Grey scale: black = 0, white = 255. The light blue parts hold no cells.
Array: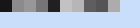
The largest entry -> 194
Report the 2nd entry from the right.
84
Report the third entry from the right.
94

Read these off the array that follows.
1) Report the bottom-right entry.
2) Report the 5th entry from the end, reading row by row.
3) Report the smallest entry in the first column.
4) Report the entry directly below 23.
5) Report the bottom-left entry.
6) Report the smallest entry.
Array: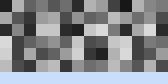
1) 76
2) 187
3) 32
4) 156
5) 187
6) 23

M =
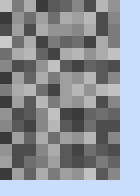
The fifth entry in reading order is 89
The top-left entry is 193
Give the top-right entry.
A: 147
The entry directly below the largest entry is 111
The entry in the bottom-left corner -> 58
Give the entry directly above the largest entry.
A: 77
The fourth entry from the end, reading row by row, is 147
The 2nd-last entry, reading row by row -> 89
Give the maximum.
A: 203
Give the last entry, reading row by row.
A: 135
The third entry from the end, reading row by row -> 193
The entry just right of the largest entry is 111
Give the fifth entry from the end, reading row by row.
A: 159
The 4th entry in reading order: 58
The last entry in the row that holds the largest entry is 123

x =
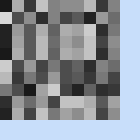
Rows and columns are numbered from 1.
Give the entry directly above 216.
25
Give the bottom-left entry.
34
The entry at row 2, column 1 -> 216
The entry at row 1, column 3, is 56
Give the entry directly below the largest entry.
34
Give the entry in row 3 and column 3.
89
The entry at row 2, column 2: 77
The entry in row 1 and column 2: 173
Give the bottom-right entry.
141
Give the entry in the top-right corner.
130
